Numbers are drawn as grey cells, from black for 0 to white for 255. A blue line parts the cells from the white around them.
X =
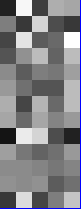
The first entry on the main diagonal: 33
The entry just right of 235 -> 212
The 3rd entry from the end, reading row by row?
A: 69
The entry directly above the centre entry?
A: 84
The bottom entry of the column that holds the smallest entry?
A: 56
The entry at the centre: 180
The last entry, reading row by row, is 196
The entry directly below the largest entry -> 188
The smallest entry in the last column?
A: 33
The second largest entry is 247
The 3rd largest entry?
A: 235
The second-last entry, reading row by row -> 126
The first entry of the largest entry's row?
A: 69
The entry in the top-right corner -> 166
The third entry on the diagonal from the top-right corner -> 92
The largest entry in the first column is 174
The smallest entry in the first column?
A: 20
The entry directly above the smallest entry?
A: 166

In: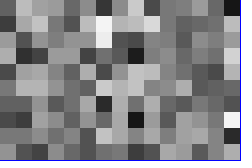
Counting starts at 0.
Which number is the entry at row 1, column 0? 61
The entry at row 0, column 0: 97
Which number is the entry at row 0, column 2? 161
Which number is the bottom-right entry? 174
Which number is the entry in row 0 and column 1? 188
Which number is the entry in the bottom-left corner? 147
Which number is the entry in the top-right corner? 22
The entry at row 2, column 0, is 155
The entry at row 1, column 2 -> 194
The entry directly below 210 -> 180

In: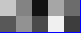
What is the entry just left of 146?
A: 88
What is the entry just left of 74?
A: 146
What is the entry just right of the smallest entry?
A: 166

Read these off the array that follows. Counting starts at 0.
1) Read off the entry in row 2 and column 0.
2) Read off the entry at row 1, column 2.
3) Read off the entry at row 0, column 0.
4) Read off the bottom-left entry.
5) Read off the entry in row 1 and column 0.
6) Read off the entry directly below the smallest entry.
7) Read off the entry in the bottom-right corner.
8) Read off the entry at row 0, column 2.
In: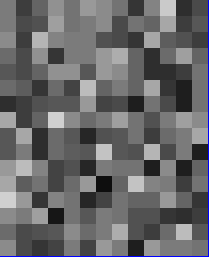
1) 139
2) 81
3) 123
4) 139
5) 123
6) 67
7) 115
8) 100

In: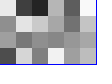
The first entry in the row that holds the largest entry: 234
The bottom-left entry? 77
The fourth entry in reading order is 182
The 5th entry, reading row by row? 93
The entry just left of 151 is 135
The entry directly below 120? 214
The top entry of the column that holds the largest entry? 249

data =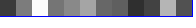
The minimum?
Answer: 47
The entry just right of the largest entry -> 117

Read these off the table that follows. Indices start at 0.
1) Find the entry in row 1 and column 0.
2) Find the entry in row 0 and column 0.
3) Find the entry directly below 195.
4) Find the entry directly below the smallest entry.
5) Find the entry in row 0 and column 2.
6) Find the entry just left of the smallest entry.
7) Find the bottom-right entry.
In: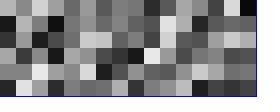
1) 24
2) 181
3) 75
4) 97
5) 209
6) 217
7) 67

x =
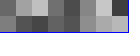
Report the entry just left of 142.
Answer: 83
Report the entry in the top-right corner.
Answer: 62
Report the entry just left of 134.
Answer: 76
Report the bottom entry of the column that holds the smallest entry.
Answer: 184
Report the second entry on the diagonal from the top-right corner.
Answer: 170
